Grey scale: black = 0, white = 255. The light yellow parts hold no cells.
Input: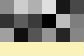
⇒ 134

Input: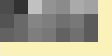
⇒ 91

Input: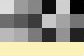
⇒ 33

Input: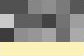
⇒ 170

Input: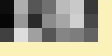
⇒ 99

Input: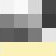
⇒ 229

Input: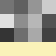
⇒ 65

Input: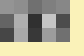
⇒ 112
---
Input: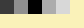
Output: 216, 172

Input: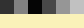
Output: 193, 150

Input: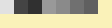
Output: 225, 153

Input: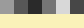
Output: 216, 155

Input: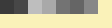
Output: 190, 169

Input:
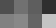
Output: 196, 136

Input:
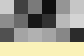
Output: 212, 204

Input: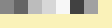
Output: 247, 215

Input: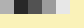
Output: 231, 177

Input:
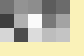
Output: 250, 220
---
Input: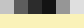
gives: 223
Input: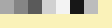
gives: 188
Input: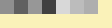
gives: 174
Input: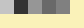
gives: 128
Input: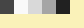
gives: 33
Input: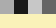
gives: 101
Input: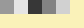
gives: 209
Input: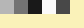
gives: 72
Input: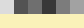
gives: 162
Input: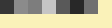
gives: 112
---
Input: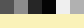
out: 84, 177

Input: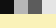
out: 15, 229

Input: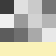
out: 59, 232

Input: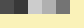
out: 76, 116

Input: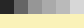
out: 38, 215

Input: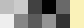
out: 190, 50

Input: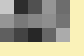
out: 200, 171

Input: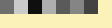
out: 110, 66

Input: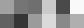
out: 161, 175
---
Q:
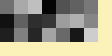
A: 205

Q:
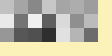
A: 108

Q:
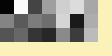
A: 187

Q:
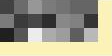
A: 185

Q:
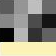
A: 98

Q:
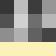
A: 68

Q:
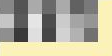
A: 113

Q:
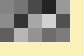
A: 124
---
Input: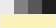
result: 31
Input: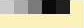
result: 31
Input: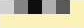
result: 89
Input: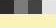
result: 227
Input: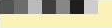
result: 205
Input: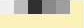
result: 158
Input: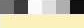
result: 16
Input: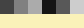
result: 205
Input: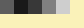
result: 206
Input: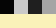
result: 165
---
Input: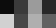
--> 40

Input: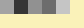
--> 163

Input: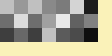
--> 62

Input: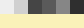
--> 208

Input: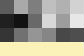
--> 113

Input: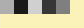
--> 174
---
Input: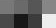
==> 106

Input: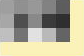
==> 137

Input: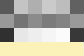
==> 123

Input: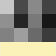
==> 36

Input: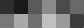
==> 139

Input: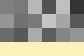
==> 197

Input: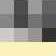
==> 70

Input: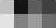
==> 20

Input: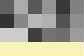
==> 176
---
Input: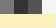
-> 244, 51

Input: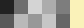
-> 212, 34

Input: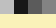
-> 191, 23

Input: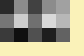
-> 217, 15

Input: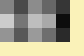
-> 204, 13

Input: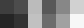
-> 247, 37
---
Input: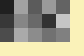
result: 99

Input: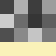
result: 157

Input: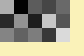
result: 105

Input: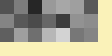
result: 88

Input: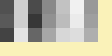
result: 152

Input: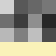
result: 119

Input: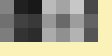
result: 71
